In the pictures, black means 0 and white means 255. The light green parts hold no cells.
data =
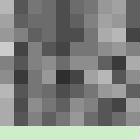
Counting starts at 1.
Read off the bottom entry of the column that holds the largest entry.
171
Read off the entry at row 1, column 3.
118
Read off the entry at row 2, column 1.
162
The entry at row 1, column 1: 183
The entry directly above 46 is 108
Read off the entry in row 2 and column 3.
108
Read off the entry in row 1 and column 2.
86
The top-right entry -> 96
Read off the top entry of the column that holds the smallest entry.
77
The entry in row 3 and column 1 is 152
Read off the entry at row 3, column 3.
96
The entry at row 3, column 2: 129

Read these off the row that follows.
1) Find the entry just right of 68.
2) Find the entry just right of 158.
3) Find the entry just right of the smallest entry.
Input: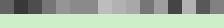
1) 178
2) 68
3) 77

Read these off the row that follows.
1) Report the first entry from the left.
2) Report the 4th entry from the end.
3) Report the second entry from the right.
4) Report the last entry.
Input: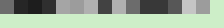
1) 108
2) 56
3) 197
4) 156

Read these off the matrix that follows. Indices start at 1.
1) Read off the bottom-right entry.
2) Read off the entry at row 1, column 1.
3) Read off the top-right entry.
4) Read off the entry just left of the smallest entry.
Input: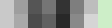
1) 213
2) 201
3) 189
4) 97

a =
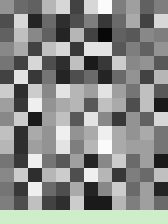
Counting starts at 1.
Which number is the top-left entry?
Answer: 147
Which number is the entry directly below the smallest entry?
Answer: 227
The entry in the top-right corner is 126
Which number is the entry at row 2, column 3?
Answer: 36
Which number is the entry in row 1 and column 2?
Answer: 106
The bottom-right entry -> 106
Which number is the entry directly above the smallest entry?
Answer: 56
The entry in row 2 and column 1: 78
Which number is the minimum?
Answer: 8
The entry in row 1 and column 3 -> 97
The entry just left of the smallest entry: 66
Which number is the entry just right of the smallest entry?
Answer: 97
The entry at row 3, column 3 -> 136
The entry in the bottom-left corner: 126
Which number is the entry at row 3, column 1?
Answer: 97
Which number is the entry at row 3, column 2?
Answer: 192

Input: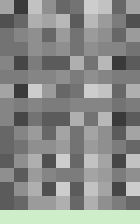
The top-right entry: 164
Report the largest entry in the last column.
205
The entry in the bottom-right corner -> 103
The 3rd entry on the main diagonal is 143
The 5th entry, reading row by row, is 103
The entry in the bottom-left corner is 91
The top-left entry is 164
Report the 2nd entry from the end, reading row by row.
124
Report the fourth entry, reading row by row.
143
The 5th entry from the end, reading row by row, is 103
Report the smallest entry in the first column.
80
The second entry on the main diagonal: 103
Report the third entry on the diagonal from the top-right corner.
143
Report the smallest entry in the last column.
80
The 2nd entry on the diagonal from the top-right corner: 124
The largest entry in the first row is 205
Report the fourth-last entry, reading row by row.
175

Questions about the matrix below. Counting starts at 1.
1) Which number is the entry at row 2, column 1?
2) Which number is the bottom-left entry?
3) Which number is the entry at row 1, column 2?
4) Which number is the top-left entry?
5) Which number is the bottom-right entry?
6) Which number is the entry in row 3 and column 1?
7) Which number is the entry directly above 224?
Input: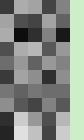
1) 163
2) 36
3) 172
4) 58
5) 204
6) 172
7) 204

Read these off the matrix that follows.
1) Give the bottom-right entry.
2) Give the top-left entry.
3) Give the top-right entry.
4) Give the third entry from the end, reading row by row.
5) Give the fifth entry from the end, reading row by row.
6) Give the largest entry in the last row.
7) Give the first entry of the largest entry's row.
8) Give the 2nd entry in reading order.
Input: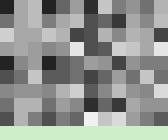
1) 91
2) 35
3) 179
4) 157
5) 197
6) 241
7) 80
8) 168

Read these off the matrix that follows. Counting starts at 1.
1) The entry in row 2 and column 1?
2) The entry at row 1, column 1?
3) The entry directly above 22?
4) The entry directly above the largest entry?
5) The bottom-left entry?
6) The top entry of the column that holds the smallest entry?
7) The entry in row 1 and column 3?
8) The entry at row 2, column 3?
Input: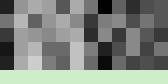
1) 116
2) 33
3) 57
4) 182
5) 33
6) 2
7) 171
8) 97

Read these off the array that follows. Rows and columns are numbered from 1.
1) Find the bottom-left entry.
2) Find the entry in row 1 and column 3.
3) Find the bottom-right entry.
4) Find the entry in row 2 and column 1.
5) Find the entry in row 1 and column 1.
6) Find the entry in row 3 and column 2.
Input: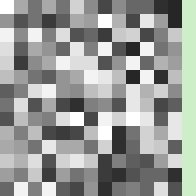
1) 103
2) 115
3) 82
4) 148
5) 255
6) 139

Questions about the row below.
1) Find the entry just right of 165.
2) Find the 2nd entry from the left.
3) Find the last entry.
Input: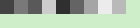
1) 236
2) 121
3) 185
